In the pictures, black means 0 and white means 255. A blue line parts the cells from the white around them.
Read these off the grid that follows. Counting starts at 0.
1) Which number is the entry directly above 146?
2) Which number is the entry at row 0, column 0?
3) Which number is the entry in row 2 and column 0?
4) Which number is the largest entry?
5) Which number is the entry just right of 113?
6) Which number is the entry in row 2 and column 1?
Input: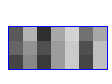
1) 179
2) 89
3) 69
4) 211
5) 168
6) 135

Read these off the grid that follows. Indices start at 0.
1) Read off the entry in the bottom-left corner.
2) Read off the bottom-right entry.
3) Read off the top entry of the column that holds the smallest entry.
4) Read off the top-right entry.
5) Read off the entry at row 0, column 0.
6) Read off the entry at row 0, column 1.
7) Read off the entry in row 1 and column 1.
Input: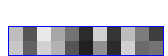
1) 199
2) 115
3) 43
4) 62
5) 189
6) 85
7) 97

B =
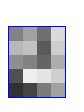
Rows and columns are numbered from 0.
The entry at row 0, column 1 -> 161
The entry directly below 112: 90
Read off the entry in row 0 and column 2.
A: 112
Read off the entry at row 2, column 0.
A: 143
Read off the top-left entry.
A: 131
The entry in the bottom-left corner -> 49

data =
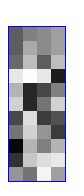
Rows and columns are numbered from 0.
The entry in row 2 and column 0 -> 105
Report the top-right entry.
159
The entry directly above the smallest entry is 116
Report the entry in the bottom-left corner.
149
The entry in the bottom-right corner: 159
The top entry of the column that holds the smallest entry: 93
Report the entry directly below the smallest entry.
50
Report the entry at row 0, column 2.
139
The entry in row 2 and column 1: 189
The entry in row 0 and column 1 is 128
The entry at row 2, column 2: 93
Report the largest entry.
254
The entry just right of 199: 221
